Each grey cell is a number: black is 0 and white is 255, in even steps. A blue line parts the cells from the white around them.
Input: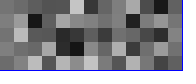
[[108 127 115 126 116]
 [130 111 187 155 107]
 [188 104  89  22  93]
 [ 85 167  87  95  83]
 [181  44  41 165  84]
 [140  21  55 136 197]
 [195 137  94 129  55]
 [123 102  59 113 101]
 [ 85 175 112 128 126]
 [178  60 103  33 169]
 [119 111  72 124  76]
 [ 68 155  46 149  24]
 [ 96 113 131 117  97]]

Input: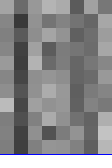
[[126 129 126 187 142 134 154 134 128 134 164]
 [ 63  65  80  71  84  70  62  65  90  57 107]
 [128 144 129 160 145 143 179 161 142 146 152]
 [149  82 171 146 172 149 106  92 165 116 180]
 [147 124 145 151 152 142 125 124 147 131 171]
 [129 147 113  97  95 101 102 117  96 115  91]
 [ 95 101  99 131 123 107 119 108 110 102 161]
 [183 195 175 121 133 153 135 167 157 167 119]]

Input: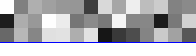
[[104  29 254]
 [183 173 128]
 [134 152 175]
 [224 254 160]
 [226 236 151]
 [174 118 150]
 [226 139  61]
 [ 22 121 217]
 [ 57 245 166]
 [ 77 134 238]
 [132 135 189]
 [202  27 204]
 [162 121 130]
 [ 87 210 138]]

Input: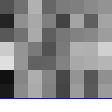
[[ 26  17 223 203  88  36  83]
 [139 134 149 148 114 144 113]
 [171 174  98 122 170 168 177]
 [129 133  99  82  95 128 102]
 [ 69  72 130 122 119  67 123]
 [156 148 168 177 130 164 127]
 [ 90  87 172 175 136  95 138]
 [155 144 181 208 157 164 147]]

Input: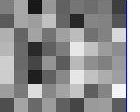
[[ 78 157 204 206 182 176  91 127]
 [164 122 111 105 106 100 165 167]
 [105 221  31  69  41 163 157  24]
 [156 136  97 148  96 116 192 151]
 [ 96 164 137  91 125 160 101  97]
 [ 69 196 230 185 231 188  39 117]
 [154  94 193 143 193 113 133 109]
 [157 132 172 128 156 130 130 121]
 [ 91 243 158 153 140 216  84  62]]

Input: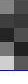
[[207 118  36  62 131]
 [ 87  33  78  55  73]]

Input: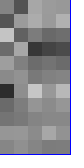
[[134 150 116 106  44 138 158 107 196  85 132]
 [144 151 121 125 142 146 128 167  97 155  83]
 [133 139 132 149 198 121 108  55 124 172 167]
 [124 167 136 139 152 129 115  68 105 154 155]
 [125 146 136 150 184 132 107  75 110 177 152]]
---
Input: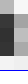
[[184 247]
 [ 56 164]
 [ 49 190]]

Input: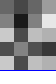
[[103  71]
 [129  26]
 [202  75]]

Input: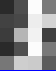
[[ 42  78]
 [ 66  72]
 [ 60 181]]

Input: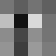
[[118  94]
 [191  18]
 [140  70]]

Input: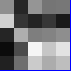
[[143  38]
 [208  53]
 [ 37 174]]

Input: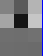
[[130  90]
 [165  21]
 [111 110]]

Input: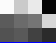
[[251 202]
 [ 91 107]
 [ 82  89]]

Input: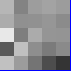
[[182 131]
 [172 144]
 [232 126]]

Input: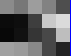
[[139 119]
 [ 11  14]
 [  8  17]]
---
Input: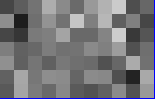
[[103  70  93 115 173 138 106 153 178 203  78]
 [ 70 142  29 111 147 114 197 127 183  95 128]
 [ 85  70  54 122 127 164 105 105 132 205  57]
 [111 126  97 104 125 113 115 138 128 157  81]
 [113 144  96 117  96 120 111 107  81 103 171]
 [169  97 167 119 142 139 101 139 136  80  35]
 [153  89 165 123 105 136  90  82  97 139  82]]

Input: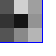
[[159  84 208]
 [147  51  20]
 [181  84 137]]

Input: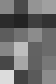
[[160 136  74 148]
 [ 51  43  35  63]
 [107  92 114 140]
 [107 134 190  98]
 [120  71 167  97]
 [140 220  66  90]]

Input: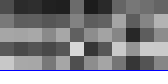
[[100  77  43  46  33  31 107  28  41 101 119 111]
 [179 121  94  95  86  91 130  93  98 165  93 133]
 [140 166 164 168 138 167  96 141 163 134  39  93]
 [202  88  73  83  72  86 215  54  87 202 148 203]
 [134 200 168 167 120 166  79 141 165 117  54  84]]

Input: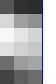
[[ 45  84  49]
 [143 215 159]
 [212 247 229]
 [199 225 209]
 [165 108 155]
 [108  66  94]]

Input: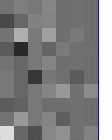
[[110 115 126 120 134 111 112]
 [110  73 103 129 132 111 112]
 [110 115 174 122 159 111 121]
 [111  90  41 120 101 122 112]
 [110 115 103 120 132 111 112]
 [110 120 103  54 118 111  91]
 [139 120 103 120 132 152 112]
 [110  92  98 120 110 111 112]
 [110 115 152 120 132  95 112]
 [130 220 103  79 135 144 112]]
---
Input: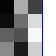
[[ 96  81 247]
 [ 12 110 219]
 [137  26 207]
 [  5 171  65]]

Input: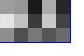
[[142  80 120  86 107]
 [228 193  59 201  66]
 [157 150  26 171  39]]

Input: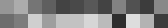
[[109 124 207 158 194 194 214 187  45 221 179  60]
 [150 172 117  95  67  73  88  67 130  81  60 136]]

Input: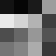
[[233 212 179  62]
 [117 132 172  56]
 [ 77 103 151  83]
 [ 19   5  26 157]]

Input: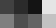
[[127  78  99 194]
 [ 65  43  20 229]]

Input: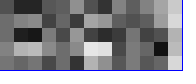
[[130 179 187 138 109 138 230 224  73 123 102  17 187]
 [109 130 138  66 102  59 165 151  94  81  94 157 216]
 [117 102 117  73 109  51 179 144  87 123  87 102 216]
 [ 81  37  37  87  94 144  81  51 130  94 130 165 202]
 [109  31  23 123  73 151  66  44  59 117  66  81 179]]
